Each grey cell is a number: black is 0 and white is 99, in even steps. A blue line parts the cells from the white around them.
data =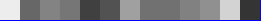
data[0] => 92
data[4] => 25
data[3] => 46

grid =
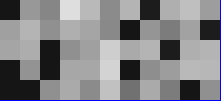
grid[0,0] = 8
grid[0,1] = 59
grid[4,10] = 56
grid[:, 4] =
[72, 64, 62, 65, 54]
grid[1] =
[62, 70, 56, 68, 64, 53, 8, 58, 48, 63, 11]
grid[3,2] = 8
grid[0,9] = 74
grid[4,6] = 44
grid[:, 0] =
[8, 62, 64, 8, 8]
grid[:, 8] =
[68, 48, 11, 61, 48]
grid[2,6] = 66
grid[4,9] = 8
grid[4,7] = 66
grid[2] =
[64, 67, 8, 56, 62, 80, 66, 70, 11, 68, 70]

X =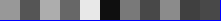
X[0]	59
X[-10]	33
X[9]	25
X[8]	54

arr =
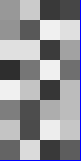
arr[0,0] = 59
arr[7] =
[39, 85, 22, 36]
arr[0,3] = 27
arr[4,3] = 73
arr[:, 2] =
[22, 93, 23, 93, 21, 67, 92, 22]
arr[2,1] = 87

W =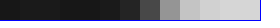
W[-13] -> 9
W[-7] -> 14
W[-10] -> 9
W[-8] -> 10

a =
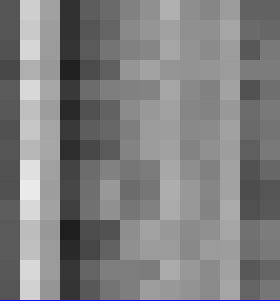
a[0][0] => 33
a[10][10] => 51
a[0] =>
[33, 80, 62, 19, 36, 41, 50, 56, 68, 55, 52, 60, 38, 38]
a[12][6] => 56
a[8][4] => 42
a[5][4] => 31
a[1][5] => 39
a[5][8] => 62
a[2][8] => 64
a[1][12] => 41
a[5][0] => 34
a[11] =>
[35, 73, 59, 12, 30, 32, 55, 63, 59, 54, 56, 64, 44, 48]
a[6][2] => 64
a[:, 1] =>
[80, 78, 83, 68, 84, 74, 77, 71, 87, 91, 84, 73, 74, 84, 81]
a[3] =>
[28, 68, 59, 13, 29, 37, 58, 63, 58, 57, 58, 60, 48, 48]
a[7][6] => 51
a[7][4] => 28
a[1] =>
[33, 78, 61, 19, 33, 39, 53, 58, 62, 56, 56, 64, 41, 40]
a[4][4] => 42
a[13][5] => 49
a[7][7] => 60
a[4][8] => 64
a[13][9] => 59
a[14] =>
[33, 81, 58, 20, 34, 45, 49, 61, 59, 57, 54, 64, 39, 46]
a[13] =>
[34, 84, 60, 21, 39, 49, 49, 48, 66, 59, 54, 62, 34, 39]
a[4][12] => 32
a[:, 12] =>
[38, 41, 34, 48, 32, 42, 41, 37, 32, 30, 31, 44, 43, 34, 39]
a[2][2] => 60
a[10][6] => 46
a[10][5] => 56
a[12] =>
[35, 74, 60, 16, 27, 38, 56, 60, 60, 53, 60, 61, 43, 47]
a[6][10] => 54
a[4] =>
[35, 84, 65, 22, 42, 49, 50, 51, 64, 53, 50, 63, 32, 43]

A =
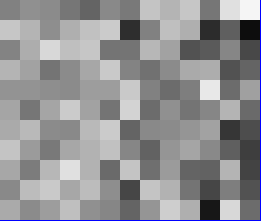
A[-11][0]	50
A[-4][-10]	65
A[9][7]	76
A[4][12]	62
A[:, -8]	[53, 79, 45, 78, 61, 45, 79, 75, 41, 55, 52]
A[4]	[57, 57, 55, 54, 61, 61, 78, 50, 42, 49, 90, 42, 62]
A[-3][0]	65
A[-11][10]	46
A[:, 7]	[76, 50, 71, 44, 50, 42, 53, 38, 43, 76, 58]
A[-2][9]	45
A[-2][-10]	65
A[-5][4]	72
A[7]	[76, 60, 47, 65, 69, 75, 52, 38, 58, 64, 53, 37, 24]
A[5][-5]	56
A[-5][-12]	72
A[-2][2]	78
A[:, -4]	[77, 68, 32, 66, 49, 45, 58, 64, 39, 45, 68]
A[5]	[64, 46, 64, 79, 63, 45, 82, 42, 56, 45, 52, 70, 41]
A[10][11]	84
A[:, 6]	[47, 18, 45, 51, 78, 82, 39, 52, 76, 27, 39]
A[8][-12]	48
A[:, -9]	[39, 75, 77, 65, 61, 63, 72, 69, 69, 73, 56]
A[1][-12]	70
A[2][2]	84
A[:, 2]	[54, 55, 84, 45, 55, 64, 54, 47, 71, 78, 61]
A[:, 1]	[56, 70, 67, 63, 57, 46, 72, 60, 48, 73, 54]
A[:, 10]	[46, 17, 35, 67, 90, 52, 63, 53, 38, 27, 9]
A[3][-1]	39

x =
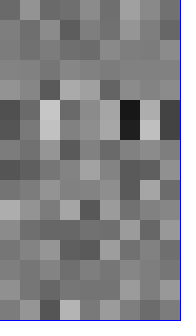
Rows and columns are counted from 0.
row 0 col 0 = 41
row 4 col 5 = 39
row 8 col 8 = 56
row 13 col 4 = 49
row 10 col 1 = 57
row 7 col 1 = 44
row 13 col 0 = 49
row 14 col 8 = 59
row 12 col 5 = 61
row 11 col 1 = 43
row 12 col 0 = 46
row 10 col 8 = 52
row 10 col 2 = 48
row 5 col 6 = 9
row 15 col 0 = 48
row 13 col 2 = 51
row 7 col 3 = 35
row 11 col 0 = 54
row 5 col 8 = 26
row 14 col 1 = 46
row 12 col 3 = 37
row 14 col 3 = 46
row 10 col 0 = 67
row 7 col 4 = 50
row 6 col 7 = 74
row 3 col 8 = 50
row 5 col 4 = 54
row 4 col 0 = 57
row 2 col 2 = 48
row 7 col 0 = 48
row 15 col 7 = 42
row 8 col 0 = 33
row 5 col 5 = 64
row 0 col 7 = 53

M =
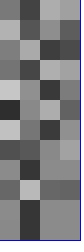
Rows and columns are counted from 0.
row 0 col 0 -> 47
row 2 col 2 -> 24
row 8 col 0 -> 54
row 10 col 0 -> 54
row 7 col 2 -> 53
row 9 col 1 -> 72
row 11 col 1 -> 21
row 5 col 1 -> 53
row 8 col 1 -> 21
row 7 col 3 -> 63
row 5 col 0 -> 18
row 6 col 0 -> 75
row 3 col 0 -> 45
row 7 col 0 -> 31
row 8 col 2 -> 54

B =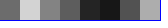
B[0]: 42
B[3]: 36
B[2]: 51
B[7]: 67

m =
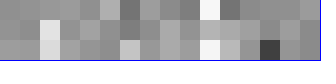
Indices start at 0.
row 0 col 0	56
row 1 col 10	70
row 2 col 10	95
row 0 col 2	59
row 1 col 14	61
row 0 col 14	56
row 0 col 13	56
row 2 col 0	61
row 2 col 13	25
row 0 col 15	60
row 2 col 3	63
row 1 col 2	88
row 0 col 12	54
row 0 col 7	61
